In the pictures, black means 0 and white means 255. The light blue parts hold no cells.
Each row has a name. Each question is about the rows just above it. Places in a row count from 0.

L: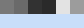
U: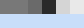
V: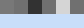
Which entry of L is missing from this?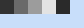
[120]
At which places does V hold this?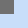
1 3 5

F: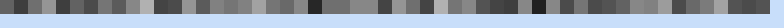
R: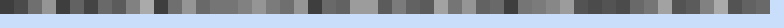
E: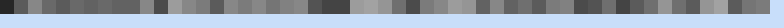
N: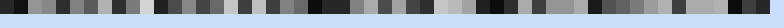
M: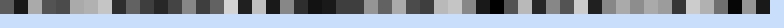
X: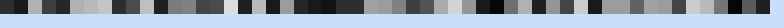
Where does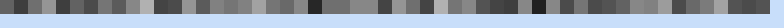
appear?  F
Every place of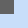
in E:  6 8 9 34 36
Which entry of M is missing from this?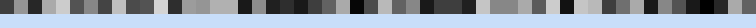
[54]
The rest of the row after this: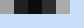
[ 62 149 149 170  25  83  98 123 156 177  62 170 170 177  12  62  39]
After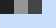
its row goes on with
[204  25 156 156  98 162 156  68 204 185 117   6  91  32]
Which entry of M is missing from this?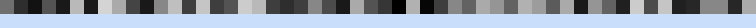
[141]

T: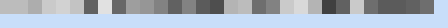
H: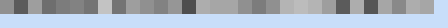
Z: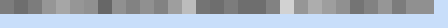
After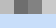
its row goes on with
[217 180  64  97 202 110  91  91  97 110]
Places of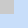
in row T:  3 20 25
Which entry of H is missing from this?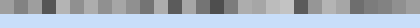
[137]
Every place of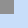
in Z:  6 8 10 24 29 30
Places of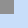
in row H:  0 10 17 19

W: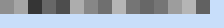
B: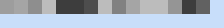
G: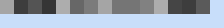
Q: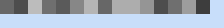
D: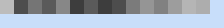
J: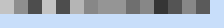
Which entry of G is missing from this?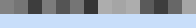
[69]
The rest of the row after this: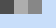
[111 181 117 103 117 157 181  97]
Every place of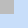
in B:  3 7 10 11

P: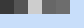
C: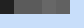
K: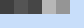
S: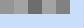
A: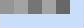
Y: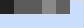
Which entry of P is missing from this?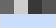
[109]
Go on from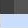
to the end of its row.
[ 70 183 149]
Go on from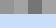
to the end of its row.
[103]

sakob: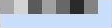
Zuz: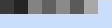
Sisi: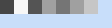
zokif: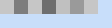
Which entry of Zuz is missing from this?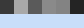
[97]
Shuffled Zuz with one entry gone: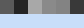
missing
[97]
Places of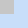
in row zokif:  0 2 6
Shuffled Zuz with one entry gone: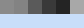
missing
[97]
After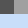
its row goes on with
[117 160 198]
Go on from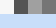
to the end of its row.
[160 198]
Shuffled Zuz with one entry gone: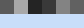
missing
[138]

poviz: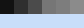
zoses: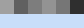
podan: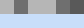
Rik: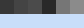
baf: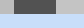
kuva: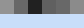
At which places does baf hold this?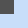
1 2 3
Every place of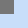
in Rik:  4
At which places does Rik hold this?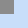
5
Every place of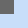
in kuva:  1 4
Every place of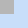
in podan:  0 2 3
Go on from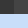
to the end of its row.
[ 75  41 118 139]

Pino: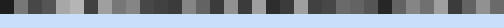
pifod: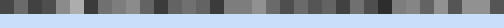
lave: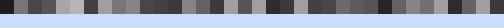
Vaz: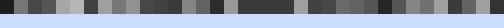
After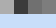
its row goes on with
[139  99  59  99 112  99  59 125 125 145 106  78 106  85  99  65 112  78
  45 125 133  99 145  85 145 145  85]
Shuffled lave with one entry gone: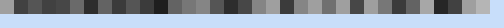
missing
[92]
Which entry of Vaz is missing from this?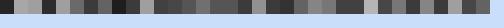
[153]
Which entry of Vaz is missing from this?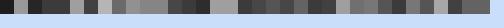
[51]
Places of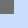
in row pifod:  7 13 25

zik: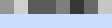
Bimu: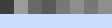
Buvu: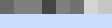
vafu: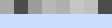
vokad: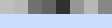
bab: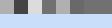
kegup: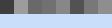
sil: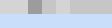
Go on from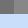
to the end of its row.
[ 82 120 142]
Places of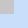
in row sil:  3 5 6 7
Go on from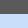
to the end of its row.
[127  54 105 198]
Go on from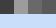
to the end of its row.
[120 142 120 142]
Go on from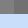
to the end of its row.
[212 198]
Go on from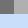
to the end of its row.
[105 113 113]
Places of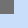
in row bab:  3 6 7

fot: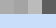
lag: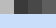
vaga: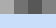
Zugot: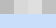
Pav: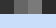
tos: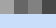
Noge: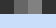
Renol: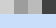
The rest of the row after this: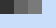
[43]
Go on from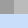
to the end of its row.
[65]
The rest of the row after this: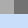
[ 87 129]
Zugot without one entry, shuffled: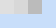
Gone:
[193]

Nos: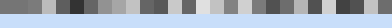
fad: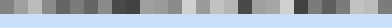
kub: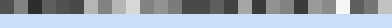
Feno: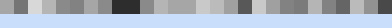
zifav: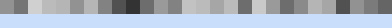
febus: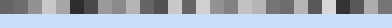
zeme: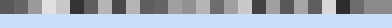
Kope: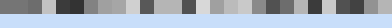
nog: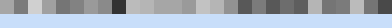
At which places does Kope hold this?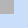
11 12 21 27
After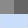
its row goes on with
[123 101 138  73  66 160 154 138 208 154 194 181  73 160 166 208  66 123
  94 123 194 187 123]
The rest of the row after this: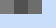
[181  81 208  66  81 194 109]
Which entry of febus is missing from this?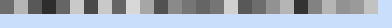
[173]
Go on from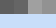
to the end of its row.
[181 109 160 201  66 160  88 166  94 216  45 109 138 138]
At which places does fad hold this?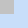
15 25

